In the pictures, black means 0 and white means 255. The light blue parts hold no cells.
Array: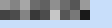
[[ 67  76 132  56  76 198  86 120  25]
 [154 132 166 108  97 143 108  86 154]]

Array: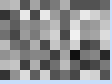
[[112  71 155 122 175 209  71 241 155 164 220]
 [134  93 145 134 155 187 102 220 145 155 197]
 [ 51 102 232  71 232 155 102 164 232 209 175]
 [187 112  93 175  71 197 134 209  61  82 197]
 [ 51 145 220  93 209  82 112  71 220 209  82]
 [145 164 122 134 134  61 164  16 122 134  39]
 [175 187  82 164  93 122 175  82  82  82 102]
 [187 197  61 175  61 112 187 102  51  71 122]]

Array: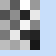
[[177  90 254 153]
 [177 100 244 131]
 [ 80 142  35 232]
 [189 165 208  23]
 [120 232  47  35]]

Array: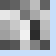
[[ 76  86 200 128  76]
 [ 86  97 138 189  97]
 [159 179 241  43 179]
 [168 200 231  54 189]
 [231 219 116 168 210]]

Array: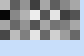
[[188  94 148  62 167  94 136 167]
 [167 104 148  83 167 116 127 167]
 [  6 136 178 237  83 228  62  83]
 [ 71 188 127 228 104 208 157 104]]

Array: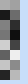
[[118  15]
 [129  45]
 [207  67]
 [ 25 108]
 [197 139]
 [173 161]
 [ 36 185]
 [ 97 238]]

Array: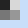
[[119 151]
 [ 35 216]]
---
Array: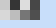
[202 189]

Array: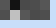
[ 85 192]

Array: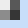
[237  54]

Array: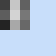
[ 63 211 104]

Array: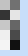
[194 229]

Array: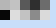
[182 221]

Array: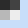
[ 43 237]

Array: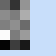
[102 125 107]
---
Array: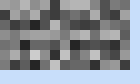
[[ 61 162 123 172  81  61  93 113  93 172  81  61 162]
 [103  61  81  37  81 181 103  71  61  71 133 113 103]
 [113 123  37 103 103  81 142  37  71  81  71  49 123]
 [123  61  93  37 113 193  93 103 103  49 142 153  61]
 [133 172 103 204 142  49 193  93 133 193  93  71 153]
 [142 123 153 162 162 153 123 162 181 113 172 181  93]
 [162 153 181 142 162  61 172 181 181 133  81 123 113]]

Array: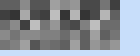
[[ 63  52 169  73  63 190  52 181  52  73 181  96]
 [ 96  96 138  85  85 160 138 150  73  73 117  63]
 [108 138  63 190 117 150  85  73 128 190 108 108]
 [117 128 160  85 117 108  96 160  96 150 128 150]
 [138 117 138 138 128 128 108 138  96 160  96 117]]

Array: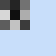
[[ 69  36 114]
 [ 93 194  59]
 [215  15 173]]

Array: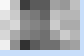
[[203 215 143 132 121 203 171 171]
 [215 171 132 121 112 161 203 182]
 [227 203 132 121 100 191 182 182]
 [239 143  49  91 112 112 152 161]
 [248 191  61  91  91 161 152 191]]

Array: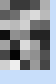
[[ 14 144 132  35  35]
 [ 69   4 163 144  81]
 [ 90 110 196 218 186]
 [154  57  57  81 175]
 [163  45 218 163  45]
 [196 186 208 110 100]
 [208 238  57 154  69]]

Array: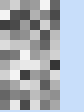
[[ 62  74 156  74 209 110]
 [101 132 122 188 156 144]
 [110 122 243 156 177 209]
 [122 232  74 220 122 167]
 [132 167 220 209  92 177]
 [167 220 232 232 188  53]
 [177 209 144 156 243 101]
 [188 132 144 198  83 188]
 [209 243  62 156 132 220]
 [220 198 198 144 101 198]
 [243  83  74 177 132  74]]
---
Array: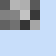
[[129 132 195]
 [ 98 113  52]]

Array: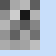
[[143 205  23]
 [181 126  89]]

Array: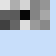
[[ 94  91   6]
 [ 64 101 221]]

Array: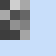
[[169  78 102]
 [ 67 145 129]]

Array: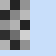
[[ 38 135 186]
 [147 178  34]]

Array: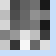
[[189  77 103]
 [213  94 107]]

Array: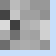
[[ 67 198 160]
 [218  62 174]]

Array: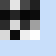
[[ 10  36   6]
 [ 42 216  45]]
